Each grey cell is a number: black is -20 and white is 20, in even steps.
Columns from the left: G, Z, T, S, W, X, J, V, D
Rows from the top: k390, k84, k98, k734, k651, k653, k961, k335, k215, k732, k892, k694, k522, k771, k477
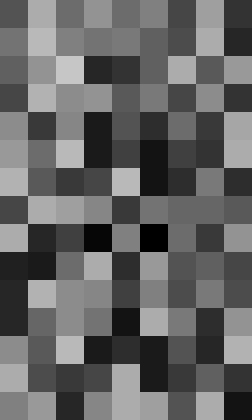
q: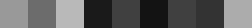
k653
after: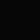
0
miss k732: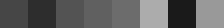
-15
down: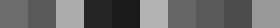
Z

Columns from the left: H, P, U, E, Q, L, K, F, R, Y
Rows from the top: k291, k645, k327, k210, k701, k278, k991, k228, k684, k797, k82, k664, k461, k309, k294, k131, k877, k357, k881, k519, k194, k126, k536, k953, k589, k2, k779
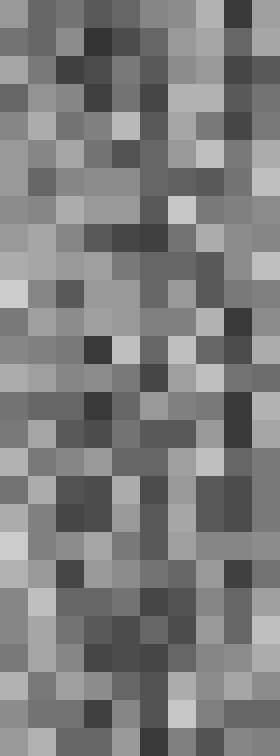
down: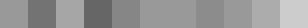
H
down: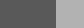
F
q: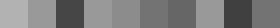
k194
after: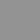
1
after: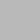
-6
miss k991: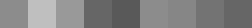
-5
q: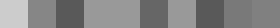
k82

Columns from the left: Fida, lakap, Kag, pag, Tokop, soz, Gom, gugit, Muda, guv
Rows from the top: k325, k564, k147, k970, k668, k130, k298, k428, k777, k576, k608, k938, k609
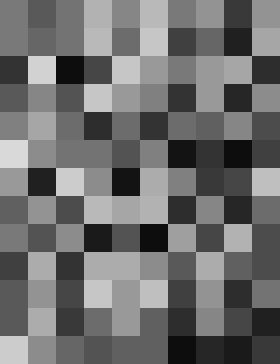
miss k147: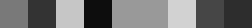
6
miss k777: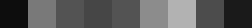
5
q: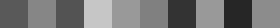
k970
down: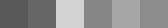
lakap

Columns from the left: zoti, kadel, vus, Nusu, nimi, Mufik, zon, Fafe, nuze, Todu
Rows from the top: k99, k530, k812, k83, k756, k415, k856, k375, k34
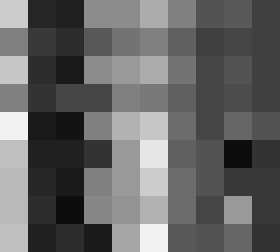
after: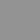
8
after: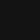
0
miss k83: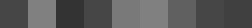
-8
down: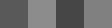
Nusu
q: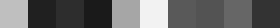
k34
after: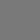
-5
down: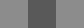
Nusu

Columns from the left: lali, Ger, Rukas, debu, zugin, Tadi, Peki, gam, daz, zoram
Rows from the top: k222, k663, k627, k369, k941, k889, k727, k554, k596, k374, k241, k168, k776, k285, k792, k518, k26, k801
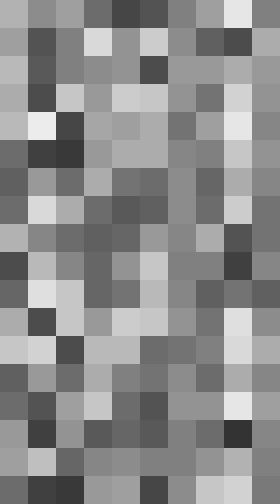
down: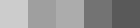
zugin
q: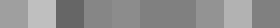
k26
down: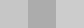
daz
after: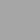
5
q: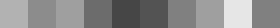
k222
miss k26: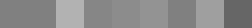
10

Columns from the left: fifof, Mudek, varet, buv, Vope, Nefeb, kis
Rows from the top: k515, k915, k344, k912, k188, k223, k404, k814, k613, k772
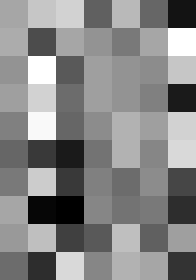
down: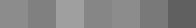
Nefeb
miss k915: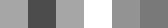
7
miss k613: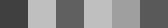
4
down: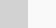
Mudek
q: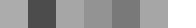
k915
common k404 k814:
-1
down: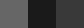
varet

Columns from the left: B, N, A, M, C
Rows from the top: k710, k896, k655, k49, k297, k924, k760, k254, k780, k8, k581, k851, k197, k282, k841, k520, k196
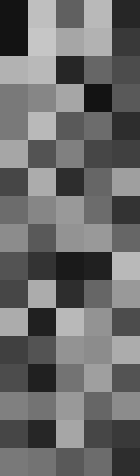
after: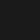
-15
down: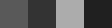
N
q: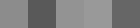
k780
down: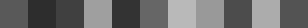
C
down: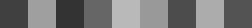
C
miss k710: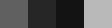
10

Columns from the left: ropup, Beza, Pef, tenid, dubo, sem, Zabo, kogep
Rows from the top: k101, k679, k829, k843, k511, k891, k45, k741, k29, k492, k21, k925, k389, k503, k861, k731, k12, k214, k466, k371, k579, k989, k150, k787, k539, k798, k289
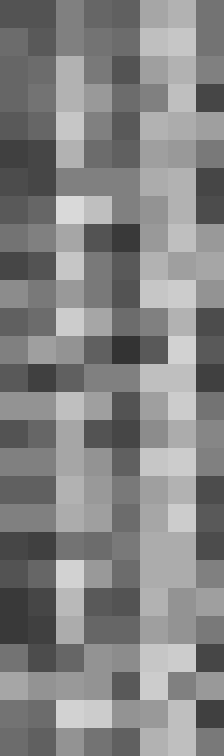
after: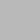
-6
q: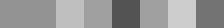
k861
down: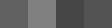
ropup
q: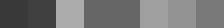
k150
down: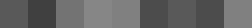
kogep
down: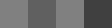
Beza
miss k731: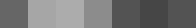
1

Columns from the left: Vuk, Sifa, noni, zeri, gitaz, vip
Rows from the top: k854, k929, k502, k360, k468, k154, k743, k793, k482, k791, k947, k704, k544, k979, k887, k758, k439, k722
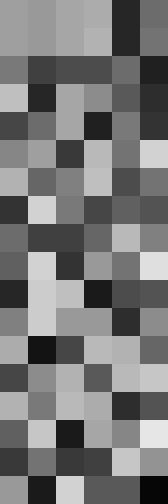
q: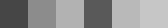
k979
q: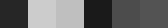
k947
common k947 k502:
-8
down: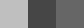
zeri

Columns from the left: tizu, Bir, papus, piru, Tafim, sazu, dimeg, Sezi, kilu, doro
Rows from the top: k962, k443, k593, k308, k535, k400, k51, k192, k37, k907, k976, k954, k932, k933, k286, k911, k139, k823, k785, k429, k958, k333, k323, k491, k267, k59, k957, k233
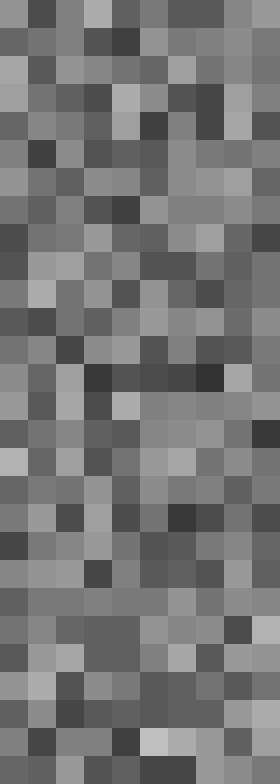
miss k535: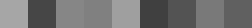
-4
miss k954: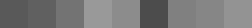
-3

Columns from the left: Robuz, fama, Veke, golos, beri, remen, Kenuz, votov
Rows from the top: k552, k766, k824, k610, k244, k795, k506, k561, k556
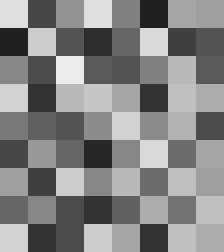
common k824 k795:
1
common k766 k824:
-7
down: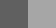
beri
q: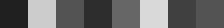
k766
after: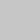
6

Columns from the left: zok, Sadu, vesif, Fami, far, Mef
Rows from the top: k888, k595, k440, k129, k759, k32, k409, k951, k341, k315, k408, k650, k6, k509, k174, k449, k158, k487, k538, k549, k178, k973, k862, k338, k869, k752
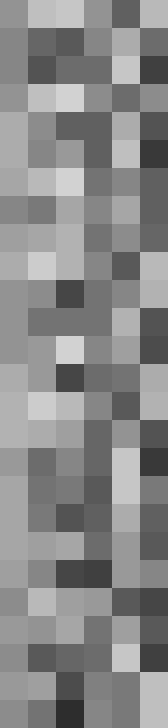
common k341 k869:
5
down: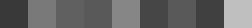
Mef
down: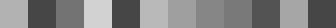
vesif
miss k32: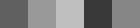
7
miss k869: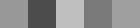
0

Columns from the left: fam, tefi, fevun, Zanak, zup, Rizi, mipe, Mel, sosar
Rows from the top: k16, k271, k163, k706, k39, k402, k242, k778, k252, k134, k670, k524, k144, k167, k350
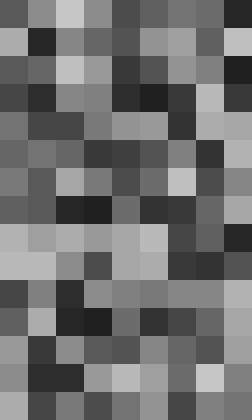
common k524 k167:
-3
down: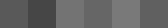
fam
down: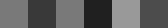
Zanak
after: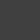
-7
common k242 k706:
1

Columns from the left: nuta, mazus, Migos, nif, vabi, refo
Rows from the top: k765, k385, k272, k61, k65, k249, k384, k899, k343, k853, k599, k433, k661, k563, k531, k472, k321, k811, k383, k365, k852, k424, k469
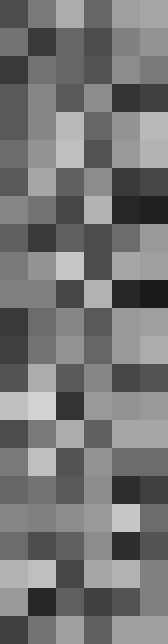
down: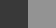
mazus
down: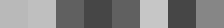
Migos

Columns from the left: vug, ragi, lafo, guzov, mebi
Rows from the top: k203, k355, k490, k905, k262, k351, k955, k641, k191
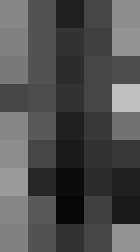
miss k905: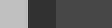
-8
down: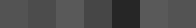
ragi
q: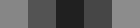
k203
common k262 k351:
-11
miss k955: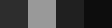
-14

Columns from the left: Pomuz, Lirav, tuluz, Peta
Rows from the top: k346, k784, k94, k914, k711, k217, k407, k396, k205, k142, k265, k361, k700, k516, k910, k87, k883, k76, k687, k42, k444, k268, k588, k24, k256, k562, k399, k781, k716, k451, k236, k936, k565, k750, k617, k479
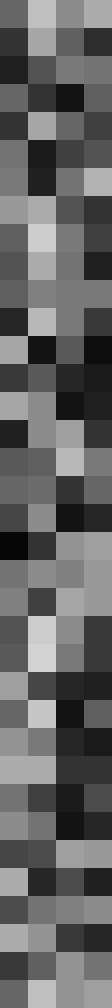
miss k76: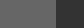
-3
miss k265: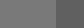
0
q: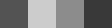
k588
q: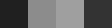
k87
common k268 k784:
6
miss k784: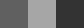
-13
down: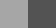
Lirav

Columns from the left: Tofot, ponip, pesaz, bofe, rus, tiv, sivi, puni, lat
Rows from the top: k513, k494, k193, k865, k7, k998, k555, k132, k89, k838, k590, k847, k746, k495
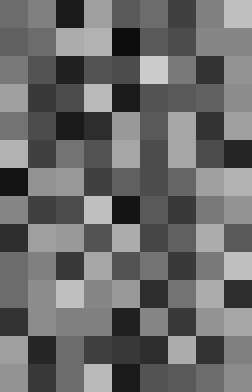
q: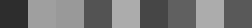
k89
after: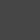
-5
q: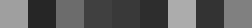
k746
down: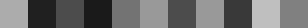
pesaz
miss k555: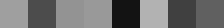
-4

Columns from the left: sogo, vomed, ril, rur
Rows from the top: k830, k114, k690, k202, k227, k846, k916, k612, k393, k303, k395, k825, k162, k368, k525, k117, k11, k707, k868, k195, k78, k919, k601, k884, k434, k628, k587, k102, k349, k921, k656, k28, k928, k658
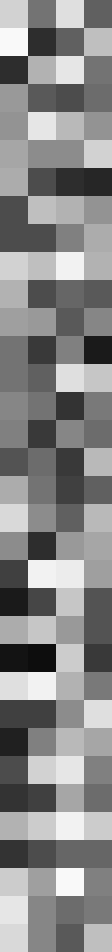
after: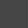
11
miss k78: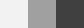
17

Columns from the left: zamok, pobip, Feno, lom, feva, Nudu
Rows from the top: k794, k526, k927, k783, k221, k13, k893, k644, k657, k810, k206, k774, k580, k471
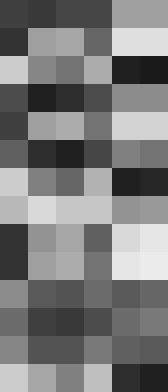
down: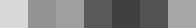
pobip
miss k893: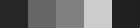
8
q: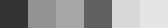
k657
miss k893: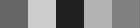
-14

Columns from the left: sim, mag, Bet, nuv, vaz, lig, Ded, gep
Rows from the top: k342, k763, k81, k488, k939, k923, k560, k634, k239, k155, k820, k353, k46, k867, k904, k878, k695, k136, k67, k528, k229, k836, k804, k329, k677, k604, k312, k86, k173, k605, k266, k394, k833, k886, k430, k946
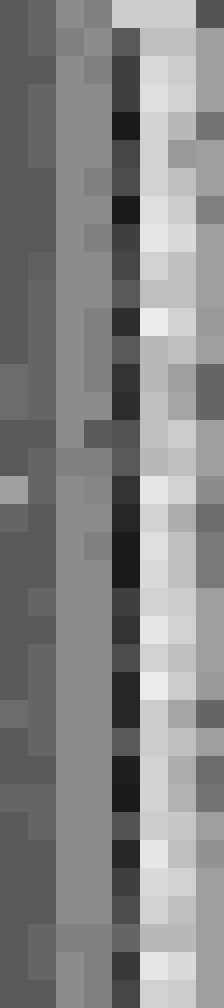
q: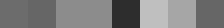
k904
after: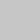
5
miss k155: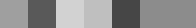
-5
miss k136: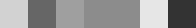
1
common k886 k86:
-6

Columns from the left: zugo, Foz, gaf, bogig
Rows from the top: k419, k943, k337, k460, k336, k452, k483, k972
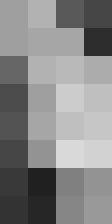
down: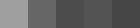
zugo
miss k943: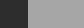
5
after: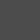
5
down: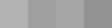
Foz
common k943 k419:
5
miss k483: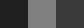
3

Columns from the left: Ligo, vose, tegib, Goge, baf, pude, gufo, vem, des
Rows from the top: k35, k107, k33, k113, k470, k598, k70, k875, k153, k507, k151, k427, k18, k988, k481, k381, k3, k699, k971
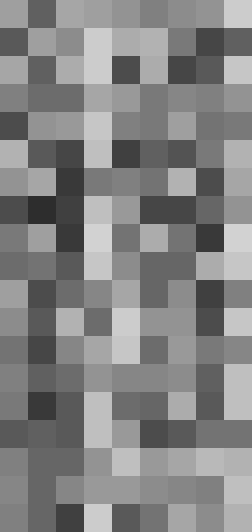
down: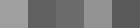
vose
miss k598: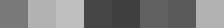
-7
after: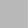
8
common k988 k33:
-5

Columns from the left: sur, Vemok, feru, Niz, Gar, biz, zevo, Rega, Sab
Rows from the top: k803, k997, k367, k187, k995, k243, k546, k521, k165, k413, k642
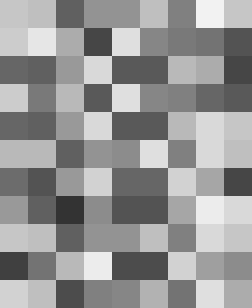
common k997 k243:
15
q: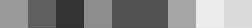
k521
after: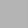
-2

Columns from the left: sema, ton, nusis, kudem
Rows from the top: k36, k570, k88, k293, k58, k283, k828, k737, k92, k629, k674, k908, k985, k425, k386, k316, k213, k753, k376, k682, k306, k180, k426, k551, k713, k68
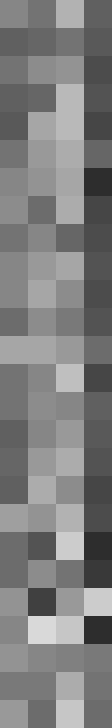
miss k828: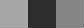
3
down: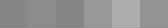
ton
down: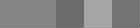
sema
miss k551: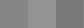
0
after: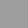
3

